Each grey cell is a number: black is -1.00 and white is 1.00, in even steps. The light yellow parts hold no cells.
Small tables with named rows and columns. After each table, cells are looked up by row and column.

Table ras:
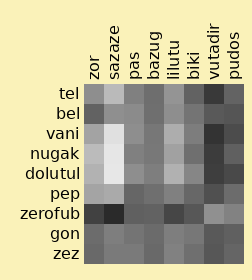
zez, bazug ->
-0.18
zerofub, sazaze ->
-0.67
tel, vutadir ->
-0.55
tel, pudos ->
-0.22
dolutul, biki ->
0.05
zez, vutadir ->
-0.32
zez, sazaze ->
-0.04
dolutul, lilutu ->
0.39
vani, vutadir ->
-0.60
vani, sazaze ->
0.76
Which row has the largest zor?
nugak

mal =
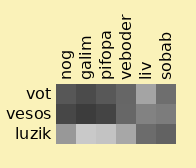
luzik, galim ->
0.58
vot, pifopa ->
-0.31
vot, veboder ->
-0.20
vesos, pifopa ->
-0.47
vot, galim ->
-0.41
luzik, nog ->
0.19
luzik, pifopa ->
0.53
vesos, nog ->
-0.44
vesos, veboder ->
-0.19

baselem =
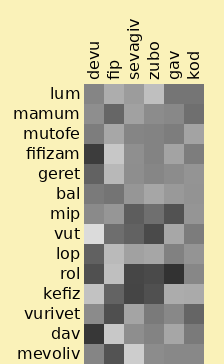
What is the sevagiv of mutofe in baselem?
0.04
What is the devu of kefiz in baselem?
0.52
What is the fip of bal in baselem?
-0.09
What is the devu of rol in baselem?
-0.37
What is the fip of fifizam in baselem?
0.56
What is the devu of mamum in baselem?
0.11
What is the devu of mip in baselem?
0.08
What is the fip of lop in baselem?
0.46
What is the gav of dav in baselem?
0.30
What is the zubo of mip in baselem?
-0.13
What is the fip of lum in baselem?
0.36
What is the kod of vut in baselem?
-0.03
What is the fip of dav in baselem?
0.57
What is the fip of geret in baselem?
0.44
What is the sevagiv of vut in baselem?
-0.23
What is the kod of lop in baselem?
0.16
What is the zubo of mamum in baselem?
0.10
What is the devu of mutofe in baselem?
-0.02

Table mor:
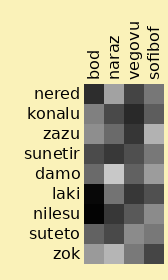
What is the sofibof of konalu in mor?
-0.27
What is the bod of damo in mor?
-0.17
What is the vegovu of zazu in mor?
-0.58
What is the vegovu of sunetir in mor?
-0.38
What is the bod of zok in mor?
0.21
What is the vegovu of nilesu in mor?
-0.30
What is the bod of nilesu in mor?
-0.98
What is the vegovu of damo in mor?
-0.24
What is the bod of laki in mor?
-0.94
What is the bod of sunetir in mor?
-0.41
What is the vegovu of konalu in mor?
-0.68
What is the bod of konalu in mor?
0.00
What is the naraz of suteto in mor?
-0.43
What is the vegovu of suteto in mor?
0.09
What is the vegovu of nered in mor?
-0.47
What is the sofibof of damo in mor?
0.22
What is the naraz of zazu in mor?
-0.17
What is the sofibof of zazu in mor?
0.40

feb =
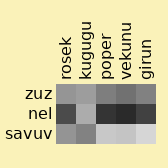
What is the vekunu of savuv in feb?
0.54
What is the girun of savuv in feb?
0.68
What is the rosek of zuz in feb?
0.17
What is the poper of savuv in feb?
0.57
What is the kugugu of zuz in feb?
0.23
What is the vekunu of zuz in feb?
-0.11
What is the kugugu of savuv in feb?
0.02
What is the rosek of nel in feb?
-0.41
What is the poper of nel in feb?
-0.59
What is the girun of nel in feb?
-0.49
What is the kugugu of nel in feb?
0.35
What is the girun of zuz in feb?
0.01
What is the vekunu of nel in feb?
-0.67
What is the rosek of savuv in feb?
0.16
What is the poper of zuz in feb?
-0.01
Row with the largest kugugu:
nel

